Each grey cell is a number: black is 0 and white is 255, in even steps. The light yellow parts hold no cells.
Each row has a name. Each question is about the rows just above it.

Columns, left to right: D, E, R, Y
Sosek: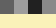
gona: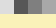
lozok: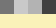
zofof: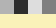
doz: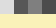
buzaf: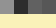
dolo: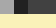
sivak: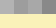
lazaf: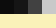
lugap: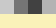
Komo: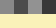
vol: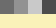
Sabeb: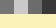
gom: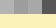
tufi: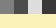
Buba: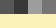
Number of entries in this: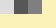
3
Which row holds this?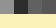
buzaf
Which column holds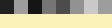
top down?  E
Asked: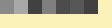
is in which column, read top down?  Y
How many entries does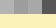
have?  4
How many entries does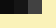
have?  3
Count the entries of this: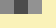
3

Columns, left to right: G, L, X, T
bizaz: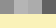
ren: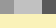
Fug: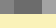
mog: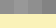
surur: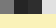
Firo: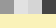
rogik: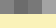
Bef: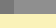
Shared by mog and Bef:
[143]
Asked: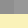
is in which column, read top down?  G
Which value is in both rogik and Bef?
[120]
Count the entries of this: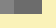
3
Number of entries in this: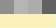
4
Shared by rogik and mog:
[131]

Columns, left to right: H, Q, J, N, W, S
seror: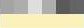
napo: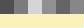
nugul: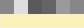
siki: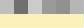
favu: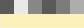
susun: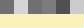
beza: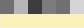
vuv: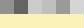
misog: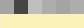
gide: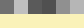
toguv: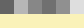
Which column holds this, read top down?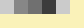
J
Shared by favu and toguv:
[135]

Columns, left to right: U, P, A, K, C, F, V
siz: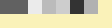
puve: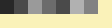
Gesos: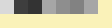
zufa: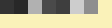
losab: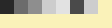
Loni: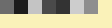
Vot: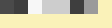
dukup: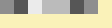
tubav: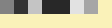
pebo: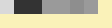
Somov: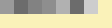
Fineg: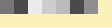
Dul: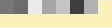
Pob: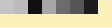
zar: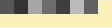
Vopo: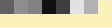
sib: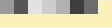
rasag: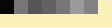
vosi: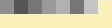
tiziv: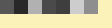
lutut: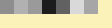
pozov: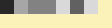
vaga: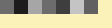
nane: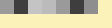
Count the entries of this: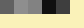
5
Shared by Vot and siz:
[205]
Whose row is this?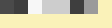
Vot

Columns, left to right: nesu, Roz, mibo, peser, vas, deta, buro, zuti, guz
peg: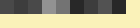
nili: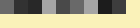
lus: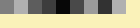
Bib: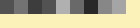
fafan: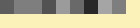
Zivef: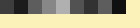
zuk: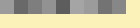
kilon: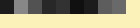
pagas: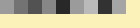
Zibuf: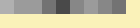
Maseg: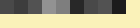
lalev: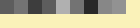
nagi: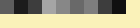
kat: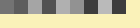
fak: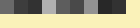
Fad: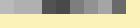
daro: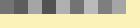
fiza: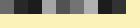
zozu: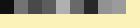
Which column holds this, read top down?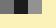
guz
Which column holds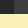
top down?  guz
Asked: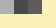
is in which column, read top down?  nesu
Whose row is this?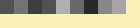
Bib
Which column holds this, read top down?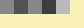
zuti

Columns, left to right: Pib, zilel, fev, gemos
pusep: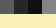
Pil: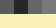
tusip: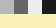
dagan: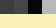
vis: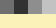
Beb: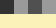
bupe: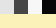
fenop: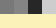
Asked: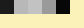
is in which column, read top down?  gemos
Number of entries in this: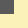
1
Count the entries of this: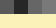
4
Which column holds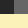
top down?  zilel
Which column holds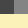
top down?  zilel
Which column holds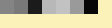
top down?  gemos
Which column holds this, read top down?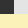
Pib

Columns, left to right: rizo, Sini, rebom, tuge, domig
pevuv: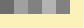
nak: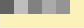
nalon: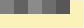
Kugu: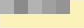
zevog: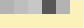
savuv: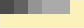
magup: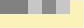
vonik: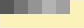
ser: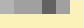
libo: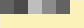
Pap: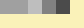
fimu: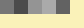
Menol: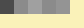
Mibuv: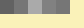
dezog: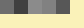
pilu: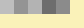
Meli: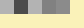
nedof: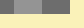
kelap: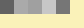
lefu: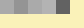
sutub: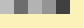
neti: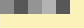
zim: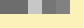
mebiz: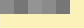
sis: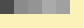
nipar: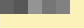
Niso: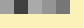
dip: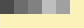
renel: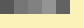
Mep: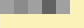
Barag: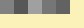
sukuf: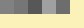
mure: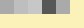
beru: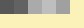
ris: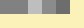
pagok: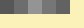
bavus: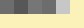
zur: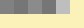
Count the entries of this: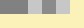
5
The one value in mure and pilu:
[190]
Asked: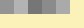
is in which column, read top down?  tuge
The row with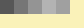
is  vonik

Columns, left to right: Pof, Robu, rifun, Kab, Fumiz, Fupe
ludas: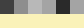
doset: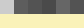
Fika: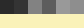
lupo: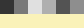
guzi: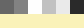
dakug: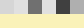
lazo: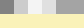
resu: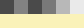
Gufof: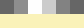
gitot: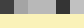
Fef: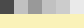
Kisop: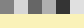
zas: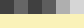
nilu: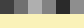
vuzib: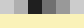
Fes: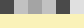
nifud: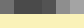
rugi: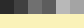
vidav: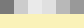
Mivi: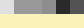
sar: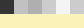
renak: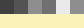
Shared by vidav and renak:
[234]
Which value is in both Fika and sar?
[52]
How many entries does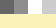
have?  4
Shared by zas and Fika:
[93]
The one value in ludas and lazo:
[164]
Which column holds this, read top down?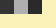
Fumiz

